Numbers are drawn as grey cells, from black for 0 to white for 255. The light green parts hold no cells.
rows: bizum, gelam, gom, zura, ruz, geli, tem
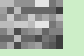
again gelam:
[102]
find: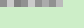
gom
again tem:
[130]
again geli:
[102]

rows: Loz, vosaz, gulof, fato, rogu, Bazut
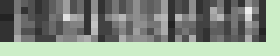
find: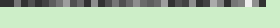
vosaz
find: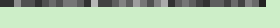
rogu
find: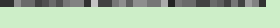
fato

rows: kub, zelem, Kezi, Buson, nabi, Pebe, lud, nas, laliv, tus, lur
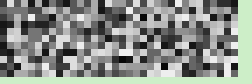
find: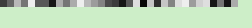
Kezi
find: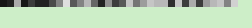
Buson
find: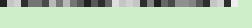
nabi

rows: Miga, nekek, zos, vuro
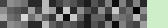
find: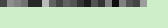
vuro
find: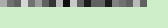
zos

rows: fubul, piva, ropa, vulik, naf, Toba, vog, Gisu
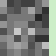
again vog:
[148]
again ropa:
[120]

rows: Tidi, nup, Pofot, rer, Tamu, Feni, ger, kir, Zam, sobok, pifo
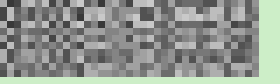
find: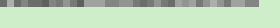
Tamu
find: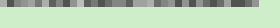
Zam
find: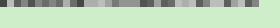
nup
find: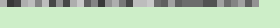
Tidi

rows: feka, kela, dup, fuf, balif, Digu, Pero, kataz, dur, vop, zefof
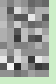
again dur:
[232]
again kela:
[175]
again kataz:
[144]
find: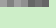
feka
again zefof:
[144]

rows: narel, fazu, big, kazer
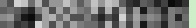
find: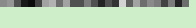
big
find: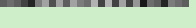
fazu
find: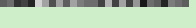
kazer
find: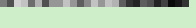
narel

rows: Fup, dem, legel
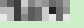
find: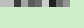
dem
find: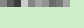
Fup

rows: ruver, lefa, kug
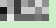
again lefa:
[204]
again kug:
[103]
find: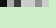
lefa

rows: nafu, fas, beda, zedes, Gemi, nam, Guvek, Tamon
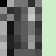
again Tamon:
[91]
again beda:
[105]
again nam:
[146]

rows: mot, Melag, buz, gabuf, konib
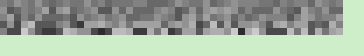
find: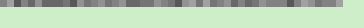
buz
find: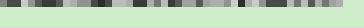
konib
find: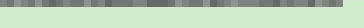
mot

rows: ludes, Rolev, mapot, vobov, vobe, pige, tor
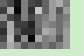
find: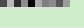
pige
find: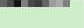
ludes
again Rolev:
[156]

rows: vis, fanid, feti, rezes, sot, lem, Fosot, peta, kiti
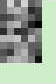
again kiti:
[166]
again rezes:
[107]

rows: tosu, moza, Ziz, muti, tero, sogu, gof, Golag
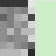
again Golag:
[184]
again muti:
[141]
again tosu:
[55]
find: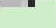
Golag

